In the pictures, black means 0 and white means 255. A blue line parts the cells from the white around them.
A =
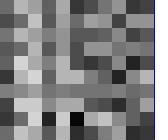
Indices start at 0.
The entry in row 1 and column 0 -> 76
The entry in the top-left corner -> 107
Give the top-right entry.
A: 66
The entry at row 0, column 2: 159
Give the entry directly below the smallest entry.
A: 45
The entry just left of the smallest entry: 203
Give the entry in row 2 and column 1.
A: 181
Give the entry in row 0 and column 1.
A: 181
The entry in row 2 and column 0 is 116
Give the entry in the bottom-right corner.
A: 55
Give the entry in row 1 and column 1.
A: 107
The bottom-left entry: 107
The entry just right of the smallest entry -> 169
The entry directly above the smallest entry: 169
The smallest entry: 7

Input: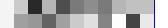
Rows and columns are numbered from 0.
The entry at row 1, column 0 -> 244
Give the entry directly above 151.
41
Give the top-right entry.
193
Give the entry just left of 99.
151

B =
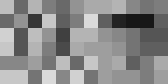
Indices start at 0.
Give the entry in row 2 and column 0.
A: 209
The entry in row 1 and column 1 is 147
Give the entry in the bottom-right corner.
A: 158
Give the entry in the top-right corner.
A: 125
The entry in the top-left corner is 190
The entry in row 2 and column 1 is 85
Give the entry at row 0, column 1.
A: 105
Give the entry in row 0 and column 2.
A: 180
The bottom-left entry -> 199
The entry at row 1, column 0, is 105
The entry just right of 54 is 199

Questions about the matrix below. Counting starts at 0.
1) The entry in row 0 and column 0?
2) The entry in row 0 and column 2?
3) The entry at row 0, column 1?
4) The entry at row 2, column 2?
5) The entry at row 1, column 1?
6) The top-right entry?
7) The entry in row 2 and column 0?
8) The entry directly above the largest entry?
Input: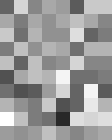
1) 100
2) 134
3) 213
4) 180
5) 124
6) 201
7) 201
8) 180

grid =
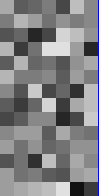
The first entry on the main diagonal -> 169
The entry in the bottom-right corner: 59
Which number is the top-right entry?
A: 136
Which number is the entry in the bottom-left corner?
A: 157
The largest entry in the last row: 224
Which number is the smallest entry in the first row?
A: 71
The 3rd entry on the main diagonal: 38
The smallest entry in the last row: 17
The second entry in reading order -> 92
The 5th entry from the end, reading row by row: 181
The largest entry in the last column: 202
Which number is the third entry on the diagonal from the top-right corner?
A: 212
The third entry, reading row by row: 102
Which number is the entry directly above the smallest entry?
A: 157
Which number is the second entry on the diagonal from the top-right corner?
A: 124
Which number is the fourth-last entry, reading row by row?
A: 190
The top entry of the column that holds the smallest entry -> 190
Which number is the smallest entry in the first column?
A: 71

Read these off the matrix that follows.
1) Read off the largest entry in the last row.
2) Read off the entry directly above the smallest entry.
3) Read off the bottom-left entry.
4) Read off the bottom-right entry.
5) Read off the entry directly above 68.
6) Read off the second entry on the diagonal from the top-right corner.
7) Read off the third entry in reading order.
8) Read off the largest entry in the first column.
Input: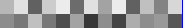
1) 192
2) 225
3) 141
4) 87
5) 236
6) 153
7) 97
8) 183

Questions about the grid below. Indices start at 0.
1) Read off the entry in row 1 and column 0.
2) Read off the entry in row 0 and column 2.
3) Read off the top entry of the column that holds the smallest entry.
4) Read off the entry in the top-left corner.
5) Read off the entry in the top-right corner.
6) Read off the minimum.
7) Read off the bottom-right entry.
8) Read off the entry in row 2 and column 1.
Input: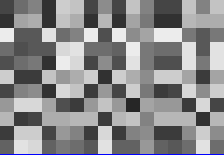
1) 49
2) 130
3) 195
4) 69
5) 195
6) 38
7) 109
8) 88
